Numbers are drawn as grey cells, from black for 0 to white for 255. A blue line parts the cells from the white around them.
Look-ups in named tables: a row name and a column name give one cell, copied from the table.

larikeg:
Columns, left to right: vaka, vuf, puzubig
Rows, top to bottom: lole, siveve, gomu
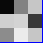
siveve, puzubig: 56
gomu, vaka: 140
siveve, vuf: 211
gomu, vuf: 235
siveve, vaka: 207
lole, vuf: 130
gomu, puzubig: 198
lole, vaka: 8
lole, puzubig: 198

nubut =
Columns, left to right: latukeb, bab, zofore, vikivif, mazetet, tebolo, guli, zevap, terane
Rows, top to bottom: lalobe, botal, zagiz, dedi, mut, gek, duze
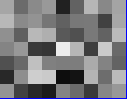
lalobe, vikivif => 153
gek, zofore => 206
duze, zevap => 135
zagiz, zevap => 98
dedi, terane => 105
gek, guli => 180
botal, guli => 121
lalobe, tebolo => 98
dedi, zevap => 202
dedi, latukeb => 132

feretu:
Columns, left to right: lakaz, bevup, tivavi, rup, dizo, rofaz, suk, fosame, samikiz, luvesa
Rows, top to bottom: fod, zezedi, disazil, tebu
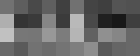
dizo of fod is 64
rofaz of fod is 113
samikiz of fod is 84
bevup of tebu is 90
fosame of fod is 63
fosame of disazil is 144

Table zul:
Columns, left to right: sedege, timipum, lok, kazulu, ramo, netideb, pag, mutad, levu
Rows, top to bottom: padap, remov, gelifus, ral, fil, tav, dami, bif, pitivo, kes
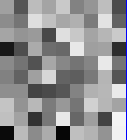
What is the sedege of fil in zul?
138
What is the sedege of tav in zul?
129
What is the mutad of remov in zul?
227
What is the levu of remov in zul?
98
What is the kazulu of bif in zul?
123
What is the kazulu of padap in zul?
164
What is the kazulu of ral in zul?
109
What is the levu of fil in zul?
117
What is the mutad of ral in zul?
162
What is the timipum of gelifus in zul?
148
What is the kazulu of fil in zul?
167
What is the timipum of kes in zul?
187
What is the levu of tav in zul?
85
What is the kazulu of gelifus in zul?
72
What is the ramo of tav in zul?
99
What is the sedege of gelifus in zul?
165
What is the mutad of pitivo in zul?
66
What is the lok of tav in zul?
160
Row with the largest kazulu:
tav

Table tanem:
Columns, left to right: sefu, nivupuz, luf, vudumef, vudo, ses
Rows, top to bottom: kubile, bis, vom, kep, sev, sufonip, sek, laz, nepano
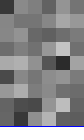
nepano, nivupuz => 56
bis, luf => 117
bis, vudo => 167
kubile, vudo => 148
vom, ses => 123
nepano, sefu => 102
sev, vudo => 43
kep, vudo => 195
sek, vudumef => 138
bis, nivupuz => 117

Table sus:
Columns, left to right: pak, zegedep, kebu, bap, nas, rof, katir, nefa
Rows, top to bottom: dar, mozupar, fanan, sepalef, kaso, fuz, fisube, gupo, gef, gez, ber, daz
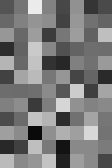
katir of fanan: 97
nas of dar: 71
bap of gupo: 126
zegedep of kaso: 104
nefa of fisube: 165
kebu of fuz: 186
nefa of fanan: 191
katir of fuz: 101
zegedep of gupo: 141
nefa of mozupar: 100
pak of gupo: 128
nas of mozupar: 66
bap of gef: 180
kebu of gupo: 58
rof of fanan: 157
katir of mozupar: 113
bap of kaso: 50
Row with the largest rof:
fisube

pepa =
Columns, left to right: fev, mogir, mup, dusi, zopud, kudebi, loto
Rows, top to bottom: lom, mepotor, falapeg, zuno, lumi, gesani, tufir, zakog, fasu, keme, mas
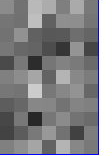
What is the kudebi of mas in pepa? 135
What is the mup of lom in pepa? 185
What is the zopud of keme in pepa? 114
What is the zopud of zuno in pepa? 53
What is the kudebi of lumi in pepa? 122
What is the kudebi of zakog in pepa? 132
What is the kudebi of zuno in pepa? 148
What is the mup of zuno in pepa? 100
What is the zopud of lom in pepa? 127
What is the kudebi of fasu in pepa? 115
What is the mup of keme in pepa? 121
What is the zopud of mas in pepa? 180
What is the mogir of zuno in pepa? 104
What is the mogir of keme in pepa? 92
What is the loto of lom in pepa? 121
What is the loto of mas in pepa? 121

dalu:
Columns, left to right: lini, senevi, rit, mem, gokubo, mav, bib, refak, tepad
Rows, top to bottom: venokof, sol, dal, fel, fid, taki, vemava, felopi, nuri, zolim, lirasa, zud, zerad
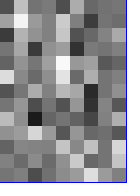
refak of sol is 116
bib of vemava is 42
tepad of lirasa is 214
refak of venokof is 114
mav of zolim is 150
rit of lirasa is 131
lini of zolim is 145
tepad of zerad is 128
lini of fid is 99
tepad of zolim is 87
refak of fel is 116
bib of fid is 160
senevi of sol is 244
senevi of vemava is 118
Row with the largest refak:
zerad

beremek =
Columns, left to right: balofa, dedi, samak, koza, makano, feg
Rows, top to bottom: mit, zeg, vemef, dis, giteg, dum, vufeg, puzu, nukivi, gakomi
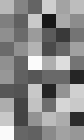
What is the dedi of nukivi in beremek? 67
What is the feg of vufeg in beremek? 208
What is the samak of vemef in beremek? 155
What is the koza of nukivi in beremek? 188
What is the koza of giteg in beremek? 174
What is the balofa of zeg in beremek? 127
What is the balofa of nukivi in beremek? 200
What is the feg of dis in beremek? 161
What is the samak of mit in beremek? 100
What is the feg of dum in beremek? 37
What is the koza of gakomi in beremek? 138

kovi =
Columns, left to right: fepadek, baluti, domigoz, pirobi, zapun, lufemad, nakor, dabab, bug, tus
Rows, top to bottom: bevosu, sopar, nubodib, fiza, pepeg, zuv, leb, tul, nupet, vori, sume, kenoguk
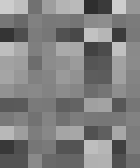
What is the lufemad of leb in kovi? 134
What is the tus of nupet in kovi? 130
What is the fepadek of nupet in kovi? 121
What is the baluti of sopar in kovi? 105
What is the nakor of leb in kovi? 109
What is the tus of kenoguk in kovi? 110
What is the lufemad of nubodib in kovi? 72
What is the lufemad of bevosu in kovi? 186
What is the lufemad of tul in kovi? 99
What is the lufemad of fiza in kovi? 169
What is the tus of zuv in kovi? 132
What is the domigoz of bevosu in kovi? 113
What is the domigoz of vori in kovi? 125
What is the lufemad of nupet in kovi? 125
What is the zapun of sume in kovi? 84
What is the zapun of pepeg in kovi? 144
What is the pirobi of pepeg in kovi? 140

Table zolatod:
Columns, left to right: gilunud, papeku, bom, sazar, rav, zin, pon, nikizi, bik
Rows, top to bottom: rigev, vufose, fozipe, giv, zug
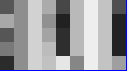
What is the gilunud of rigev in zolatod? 86
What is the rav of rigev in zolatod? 71
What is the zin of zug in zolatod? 134
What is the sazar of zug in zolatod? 193
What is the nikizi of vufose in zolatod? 195
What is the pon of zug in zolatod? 238
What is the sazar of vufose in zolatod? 145
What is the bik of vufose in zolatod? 34
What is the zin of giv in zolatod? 185
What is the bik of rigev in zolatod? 79
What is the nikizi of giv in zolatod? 195
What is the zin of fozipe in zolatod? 185
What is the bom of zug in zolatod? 210
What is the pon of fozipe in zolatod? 238
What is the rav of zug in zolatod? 230
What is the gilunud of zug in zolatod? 43
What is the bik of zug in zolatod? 159
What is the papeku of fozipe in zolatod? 142
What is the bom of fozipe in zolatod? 210
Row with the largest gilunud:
vufose

